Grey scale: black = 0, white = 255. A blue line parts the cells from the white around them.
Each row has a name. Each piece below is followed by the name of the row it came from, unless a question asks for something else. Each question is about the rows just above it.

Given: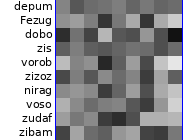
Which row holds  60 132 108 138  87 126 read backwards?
zizoz
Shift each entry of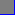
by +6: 132
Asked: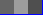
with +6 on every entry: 107 163  85
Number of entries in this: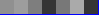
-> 7

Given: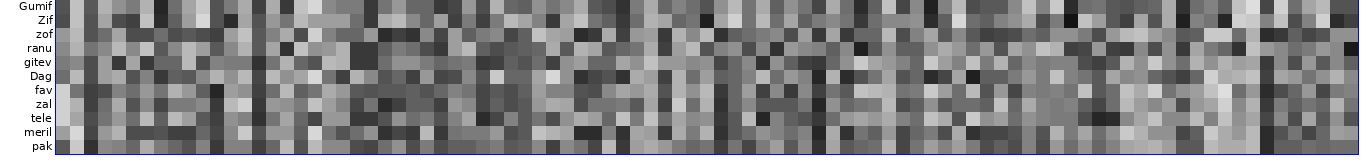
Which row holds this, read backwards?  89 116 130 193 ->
Dag
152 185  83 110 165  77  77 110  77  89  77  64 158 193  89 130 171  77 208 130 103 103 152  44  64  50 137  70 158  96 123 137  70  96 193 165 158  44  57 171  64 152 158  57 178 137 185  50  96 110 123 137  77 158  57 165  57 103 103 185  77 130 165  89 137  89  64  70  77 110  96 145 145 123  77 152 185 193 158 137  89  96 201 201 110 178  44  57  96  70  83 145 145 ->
zof

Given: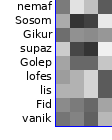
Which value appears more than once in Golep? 104
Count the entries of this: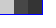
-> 3

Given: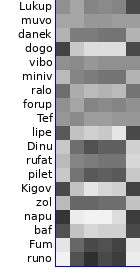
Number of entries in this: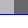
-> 2
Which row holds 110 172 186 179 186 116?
ralo

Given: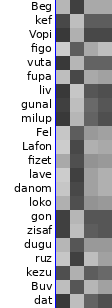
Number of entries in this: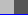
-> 2
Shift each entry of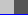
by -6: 192  80

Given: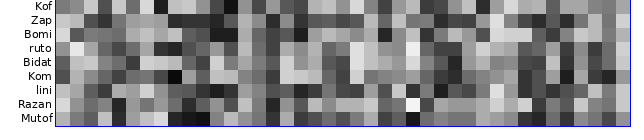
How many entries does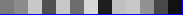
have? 13
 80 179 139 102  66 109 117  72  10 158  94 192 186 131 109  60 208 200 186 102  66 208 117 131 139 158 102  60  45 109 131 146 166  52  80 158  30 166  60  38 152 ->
Kom
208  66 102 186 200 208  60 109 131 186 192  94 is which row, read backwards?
Kom

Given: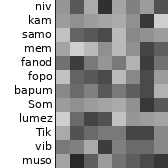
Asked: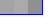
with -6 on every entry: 158 164 138
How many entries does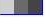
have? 3
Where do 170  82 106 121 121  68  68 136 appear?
Tik
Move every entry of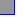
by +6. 156
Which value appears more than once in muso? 94

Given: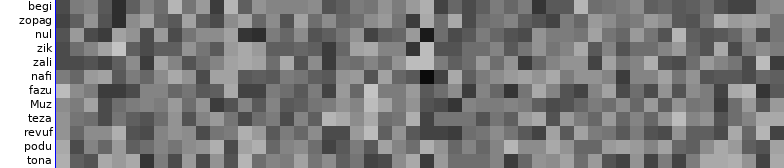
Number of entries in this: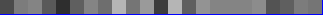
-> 23
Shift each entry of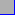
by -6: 169
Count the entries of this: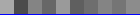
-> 10
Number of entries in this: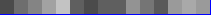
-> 15
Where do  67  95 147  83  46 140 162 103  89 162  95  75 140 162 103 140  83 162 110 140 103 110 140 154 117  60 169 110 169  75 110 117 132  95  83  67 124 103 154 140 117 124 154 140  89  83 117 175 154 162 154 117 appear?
zopag
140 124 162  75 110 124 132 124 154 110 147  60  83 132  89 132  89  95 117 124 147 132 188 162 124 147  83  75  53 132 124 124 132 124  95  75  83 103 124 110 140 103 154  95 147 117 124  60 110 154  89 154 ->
Muz

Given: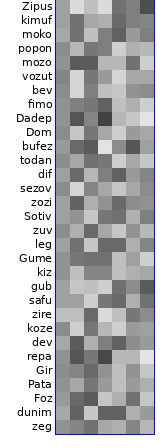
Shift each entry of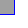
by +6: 166
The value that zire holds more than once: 191

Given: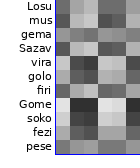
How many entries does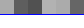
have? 6
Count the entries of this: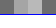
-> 4
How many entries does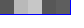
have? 5
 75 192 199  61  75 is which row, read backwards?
vira
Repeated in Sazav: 87

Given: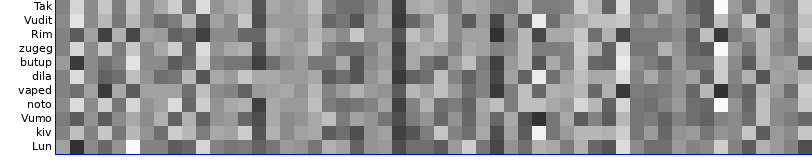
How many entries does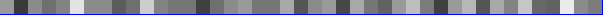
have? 43
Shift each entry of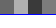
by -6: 98 170  52 118

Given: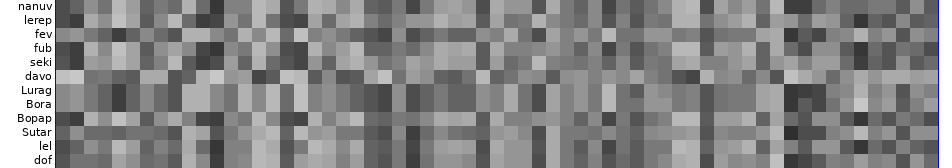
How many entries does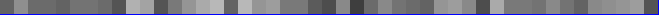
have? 47
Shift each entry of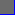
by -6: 101
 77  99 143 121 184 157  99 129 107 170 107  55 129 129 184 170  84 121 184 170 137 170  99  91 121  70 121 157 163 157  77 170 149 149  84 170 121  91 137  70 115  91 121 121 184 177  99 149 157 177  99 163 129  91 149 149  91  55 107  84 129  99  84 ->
lel
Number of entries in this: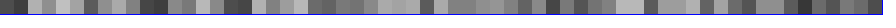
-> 63
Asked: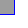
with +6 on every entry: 163

